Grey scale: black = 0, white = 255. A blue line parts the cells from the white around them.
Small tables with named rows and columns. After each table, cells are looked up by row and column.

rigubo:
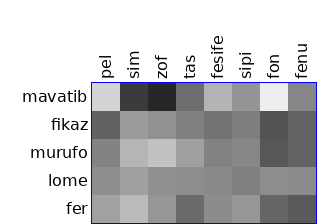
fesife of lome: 138
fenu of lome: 139
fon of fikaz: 83
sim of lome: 160
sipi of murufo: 135
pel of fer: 161
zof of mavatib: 39
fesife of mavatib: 180
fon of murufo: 87
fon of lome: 141
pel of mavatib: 212
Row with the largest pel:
mavatib

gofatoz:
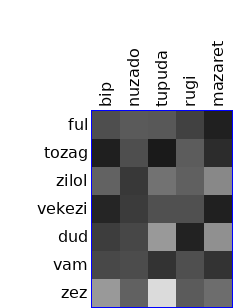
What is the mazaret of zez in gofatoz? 109
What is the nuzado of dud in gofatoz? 71
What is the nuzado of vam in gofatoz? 76
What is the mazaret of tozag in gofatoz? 44
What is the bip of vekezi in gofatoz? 37
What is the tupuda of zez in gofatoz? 219
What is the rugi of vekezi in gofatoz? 80
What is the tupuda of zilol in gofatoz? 114
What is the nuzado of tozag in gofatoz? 78

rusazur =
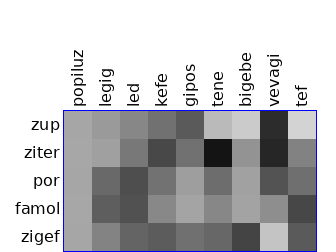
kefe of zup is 113
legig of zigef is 131
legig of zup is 154
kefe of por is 114
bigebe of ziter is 147
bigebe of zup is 203
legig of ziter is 160
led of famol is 81

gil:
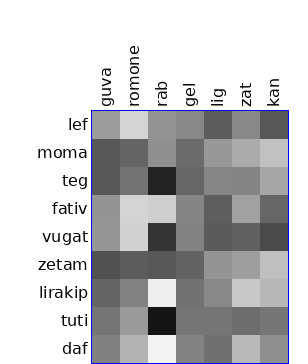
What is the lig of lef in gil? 92
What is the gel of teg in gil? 102
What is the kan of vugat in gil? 74
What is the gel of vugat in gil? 131
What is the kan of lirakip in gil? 183
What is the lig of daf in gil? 112
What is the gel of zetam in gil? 99
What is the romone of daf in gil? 179
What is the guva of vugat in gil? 150
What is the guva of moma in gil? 87
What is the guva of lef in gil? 155
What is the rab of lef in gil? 147
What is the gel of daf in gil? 131
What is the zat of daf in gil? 185
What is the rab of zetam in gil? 87
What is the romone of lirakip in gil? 130
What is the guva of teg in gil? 88
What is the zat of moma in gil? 171

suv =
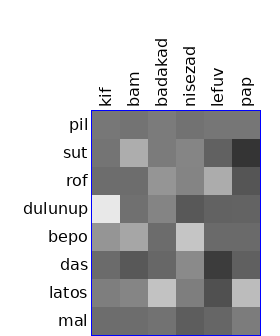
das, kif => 107
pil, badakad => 123
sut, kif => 116
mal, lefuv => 102
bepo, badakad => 108
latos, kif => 126
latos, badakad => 194
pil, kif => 119
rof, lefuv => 172
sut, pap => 52
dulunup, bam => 112
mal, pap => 124
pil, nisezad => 114

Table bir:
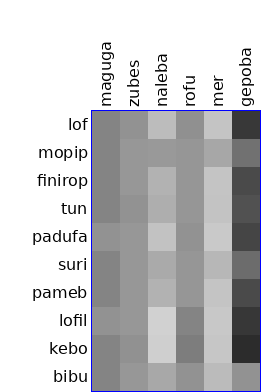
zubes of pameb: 151
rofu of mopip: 150
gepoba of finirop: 74
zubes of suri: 151
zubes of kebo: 145
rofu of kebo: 125
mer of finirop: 196

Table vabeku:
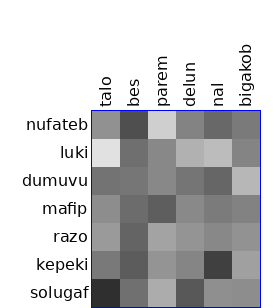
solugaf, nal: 143
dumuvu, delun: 117
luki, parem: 136
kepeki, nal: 64
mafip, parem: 94
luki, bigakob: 132
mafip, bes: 108
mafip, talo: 141
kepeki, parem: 148
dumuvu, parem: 136
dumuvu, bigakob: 183
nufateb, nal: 104
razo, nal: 136
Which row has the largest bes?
dumuvu

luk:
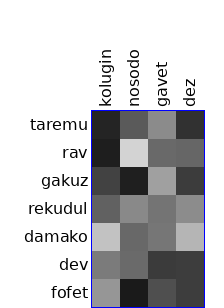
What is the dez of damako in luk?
181
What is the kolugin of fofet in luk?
150
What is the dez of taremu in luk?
49
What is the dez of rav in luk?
102
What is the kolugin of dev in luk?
123
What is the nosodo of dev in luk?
106
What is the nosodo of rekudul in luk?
137
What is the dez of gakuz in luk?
60
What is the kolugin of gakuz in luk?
66
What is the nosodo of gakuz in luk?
31
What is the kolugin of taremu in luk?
36
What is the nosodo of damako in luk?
104
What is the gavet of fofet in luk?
79
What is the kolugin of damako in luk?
194
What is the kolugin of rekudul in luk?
97
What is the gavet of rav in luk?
105
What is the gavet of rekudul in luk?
116

